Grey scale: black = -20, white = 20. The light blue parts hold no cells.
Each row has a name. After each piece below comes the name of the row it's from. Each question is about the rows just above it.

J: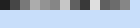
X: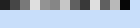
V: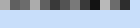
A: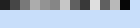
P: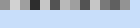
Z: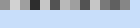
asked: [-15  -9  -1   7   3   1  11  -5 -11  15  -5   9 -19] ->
A
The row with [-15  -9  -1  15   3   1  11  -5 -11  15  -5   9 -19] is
X

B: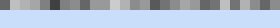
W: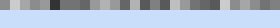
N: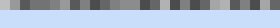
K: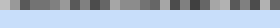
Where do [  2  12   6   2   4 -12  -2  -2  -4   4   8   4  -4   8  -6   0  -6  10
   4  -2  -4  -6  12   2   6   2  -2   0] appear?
W
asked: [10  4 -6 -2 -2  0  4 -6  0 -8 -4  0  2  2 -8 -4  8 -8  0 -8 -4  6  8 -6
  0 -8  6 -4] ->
N
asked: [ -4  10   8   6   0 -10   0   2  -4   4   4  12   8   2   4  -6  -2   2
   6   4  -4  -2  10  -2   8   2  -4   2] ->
B

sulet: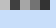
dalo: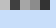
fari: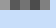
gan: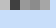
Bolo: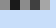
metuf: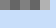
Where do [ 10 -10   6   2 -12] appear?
dalo
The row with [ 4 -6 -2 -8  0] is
fari
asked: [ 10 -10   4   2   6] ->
gan
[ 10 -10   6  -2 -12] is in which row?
sulet

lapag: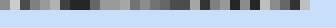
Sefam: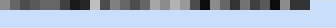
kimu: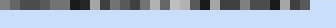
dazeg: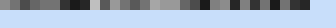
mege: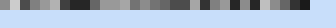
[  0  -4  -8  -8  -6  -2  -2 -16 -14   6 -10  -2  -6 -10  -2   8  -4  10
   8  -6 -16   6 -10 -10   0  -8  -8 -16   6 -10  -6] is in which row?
kimu
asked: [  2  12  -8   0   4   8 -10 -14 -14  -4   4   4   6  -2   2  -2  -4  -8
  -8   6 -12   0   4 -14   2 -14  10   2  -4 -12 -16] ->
mege

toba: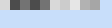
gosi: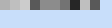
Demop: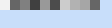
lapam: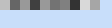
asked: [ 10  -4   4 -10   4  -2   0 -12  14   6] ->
lapam
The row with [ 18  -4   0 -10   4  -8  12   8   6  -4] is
Demop

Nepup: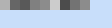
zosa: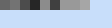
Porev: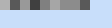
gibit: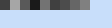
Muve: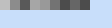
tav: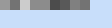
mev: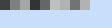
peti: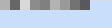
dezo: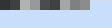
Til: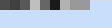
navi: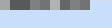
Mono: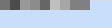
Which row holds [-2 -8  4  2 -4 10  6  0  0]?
Mono
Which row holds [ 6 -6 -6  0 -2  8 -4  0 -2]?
navi
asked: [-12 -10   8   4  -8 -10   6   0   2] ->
dezo
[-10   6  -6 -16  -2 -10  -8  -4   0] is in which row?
gibit
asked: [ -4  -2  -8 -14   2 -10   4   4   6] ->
zosa

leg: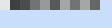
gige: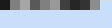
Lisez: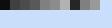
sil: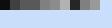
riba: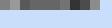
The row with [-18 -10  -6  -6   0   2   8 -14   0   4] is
sil
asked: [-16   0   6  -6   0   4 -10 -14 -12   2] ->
gige
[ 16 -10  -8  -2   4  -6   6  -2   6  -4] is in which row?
leg

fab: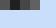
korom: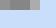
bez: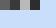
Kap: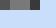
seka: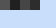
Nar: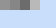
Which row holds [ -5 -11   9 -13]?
bez
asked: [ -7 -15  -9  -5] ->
fab
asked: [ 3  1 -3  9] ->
Nar
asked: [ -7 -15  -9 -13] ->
seka

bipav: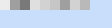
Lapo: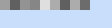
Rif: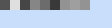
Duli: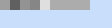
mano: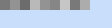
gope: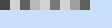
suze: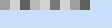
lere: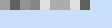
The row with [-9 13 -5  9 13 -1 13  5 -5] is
gope
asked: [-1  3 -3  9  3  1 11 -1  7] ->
mano
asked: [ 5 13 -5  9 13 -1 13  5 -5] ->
suze
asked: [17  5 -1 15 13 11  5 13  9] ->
bipav

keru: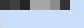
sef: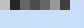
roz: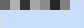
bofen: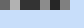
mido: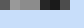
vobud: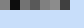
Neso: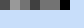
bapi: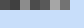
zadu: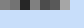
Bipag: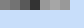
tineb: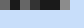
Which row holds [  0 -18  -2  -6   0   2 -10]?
vobud
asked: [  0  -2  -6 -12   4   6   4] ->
Bipag
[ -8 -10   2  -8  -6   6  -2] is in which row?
bapi
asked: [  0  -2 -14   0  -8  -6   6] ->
zadu

